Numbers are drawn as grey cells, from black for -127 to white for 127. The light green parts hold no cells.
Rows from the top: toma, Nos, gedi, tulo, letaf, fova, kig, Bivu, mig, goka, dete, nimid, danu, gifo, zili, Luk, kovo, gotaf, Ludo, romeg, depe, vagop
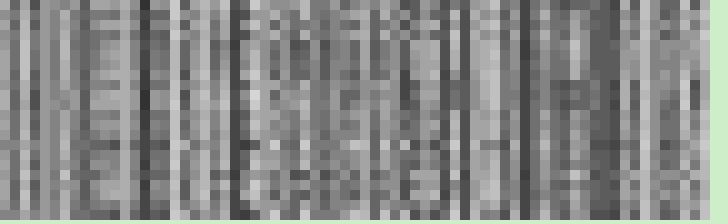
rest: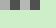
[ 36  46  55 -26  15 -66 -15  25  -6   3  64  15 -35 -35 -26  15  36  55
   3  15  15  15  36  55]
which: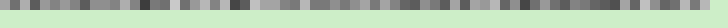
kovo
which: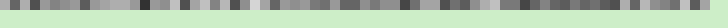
goka
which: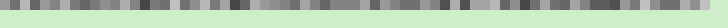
gifo
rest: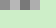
[-57 -26  46  25  25   3 -15  36   3 -26   3   3  15  36 -26  36   3 -15
 -15  25   3 -47  46 -47  36  25  46 -26  25 -57 -15  36 -15 -26  36   3
 -35 -35 -47  25 -15  64   3 -15 -15  36  15  64]
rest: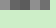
[-26 -35 -47  36 -15  55  15  -6 -15  55 -15  46]
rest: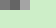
[ 15 -35 -35 -47  15 -15  64  15 -35 -15  25  25  73]

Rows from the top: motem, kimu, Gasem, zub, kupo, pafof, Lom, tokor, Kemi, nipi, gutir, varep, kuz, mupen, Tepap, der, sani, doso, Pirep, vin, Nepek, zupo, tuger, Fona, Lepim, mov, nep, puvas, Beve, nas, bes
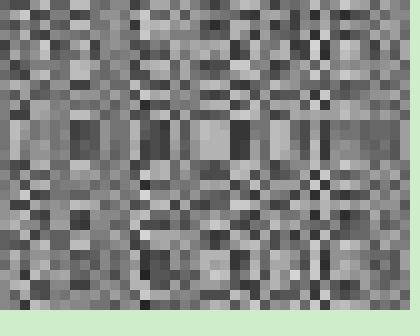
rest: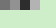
[-32 -82 -52 -32  39 -32   7 -12]
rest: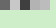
[ 39  30 -32 -12 -32   7]
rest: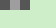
[-32 -12 -23  30  18  18 -12  30  -2 -52  72  39  51  -2  18  -2 -52 -64
 -52  60  39 -52  30 -52 -41 -41  39 -73  72 -32 -41 -23  -2  18  18  39
 -23]

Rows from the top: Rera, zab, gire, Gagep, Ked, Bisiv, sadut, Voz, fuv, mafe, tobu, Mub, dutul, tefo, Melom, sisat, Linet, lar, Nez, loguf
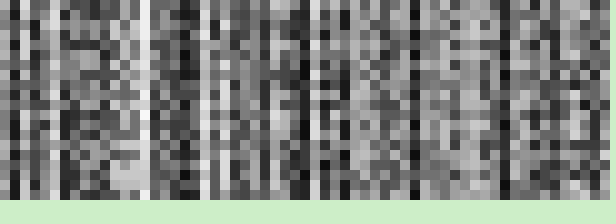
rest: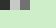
[ 21  41  31 -38 -38 -14 -68  31  31  10 -57  10  21 -14 -48 -68  31 -38
 -91 -38 -80 -38  61  41 -80  -2]
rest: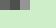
[-38  72  52  10 -80  91  -2  61 -26  52 -38  52 -48 -14  41 -91  41 -14
  61 -57  10  41  31 -48 -91  10  41 -91  41 -48  52  52  31 -80 -26]
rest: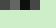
[  72  -48   -2  -14  -48   10  -80   61  -38  -14  -68   41  -14  -14
  -26   52  -26   31  -91  -48   41 -113   10   -2   52   31   52   61
   41   -2 -113   41   10  -14   31  -91   52   72  -14  -26  -26]
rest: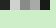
[  61   52   10  -48   41  -14 -102   41   10   61  -38   52   61  -57
   -2  -38   10   61   21  -57  -38   21   81  -14  -26   21]

